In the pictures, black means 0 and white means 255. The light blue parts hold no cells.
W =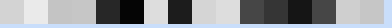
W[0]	211
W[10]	70
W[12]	21
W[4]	39
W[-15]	234
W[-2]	207

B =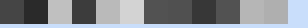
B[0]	69
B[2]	192
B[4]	186

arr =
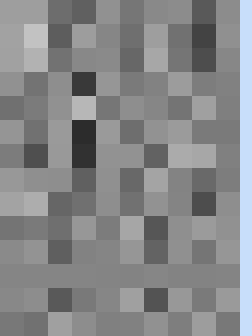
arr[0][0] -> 158
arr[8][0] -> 163
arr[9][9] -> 145
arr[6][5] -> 146
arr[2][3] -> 136
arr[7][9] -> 125
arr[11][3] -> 133
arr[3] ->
[145, 115, 142, 57, 150, 122, 130, 156, 125, 129]
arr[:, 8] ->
[89, 67, 77, 125, 160, 122, 167, 105, 77, 155, 117, 131, 122, 157]
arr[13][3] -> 141
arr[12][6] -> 83
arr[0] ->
[158, 158, 109, 96, 145, 118, 137, 140, 89, 140]
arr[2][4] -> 138
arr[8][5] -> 113
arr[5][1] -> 113
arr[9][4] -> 124
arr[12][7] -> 152
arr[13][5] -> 129
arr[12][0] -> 136
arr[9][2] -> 111
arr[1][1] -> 194
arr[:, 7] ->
[140, 113, 117, 156, 116, 155, 171, 131, 132, 143, 144, 131, 152, 126]
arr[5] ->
[149, 113, 154, 44, 154, 110, 146, 155, 122, 122]
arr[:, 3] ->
[96, 157, 136, 57, 183, 44, 49, 96, 112, 151, 130, 133, 121, 141]
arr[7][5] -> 104
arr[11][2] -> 133
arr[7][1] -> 143
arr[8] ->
[163, 173, 102, 112, 142, 113, 146, 132, 77, 142]
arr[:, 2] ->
[109, 93, 114, 142, 145, 154, 153, 142, 102, 111, 95, 133, 89, 160]

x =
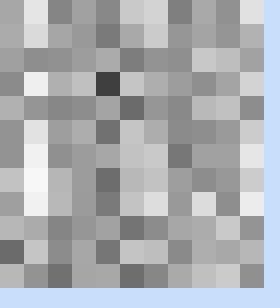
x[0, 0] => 167
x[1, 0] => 171
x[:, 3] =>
[161, 153, 157, 192, 141, 173, 156, 156, 155, 150, 167, 166]
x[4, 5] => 107
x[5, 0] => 147
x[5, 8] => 142
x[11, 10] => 144
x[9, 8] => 172
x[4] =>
[177, 149, 135, 141, 164, 107, 150, 137, 185, 193, 141]
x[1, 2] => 166
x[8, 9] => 142
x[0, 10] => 225
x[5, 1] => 226
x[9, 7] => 167
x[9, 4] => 162
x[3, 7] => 157
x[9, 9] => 201
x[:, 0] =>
[167, 171, 160, 139, 177, 147, 147, 194, 159, 183, 107, 184]
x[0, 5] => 201
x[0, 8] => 169
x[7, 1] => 247
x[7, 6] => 194
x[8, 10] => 236
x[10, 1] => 197
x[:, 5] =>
[201, 169, 125, 197, 107, 197, 194, 184, 195, 116, 196, 110]
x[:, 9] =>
[145, 149, 190, 164, 193, 154, 161, 152, 142, 201, 168, 203]
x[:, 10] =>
[225, 178, 162, 211, 141, 204, 230, 204, 236, 148, 183, 144]
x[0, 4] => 136
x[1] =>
[171, 218, 166, 153, 122, 169, 203, 150, 164, 149, 178]
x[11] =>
[184, 147, 113, 166, 168, 110, 135, 170, 192, 203, 144]
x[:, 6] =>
[211, 203, 147, 174, 150, 173, 201, 194, 221, 140, 190, 135]
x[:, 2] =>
[133, 166, 145, 176, 135, 158, 144, 182, 184, 133, 140, 113]
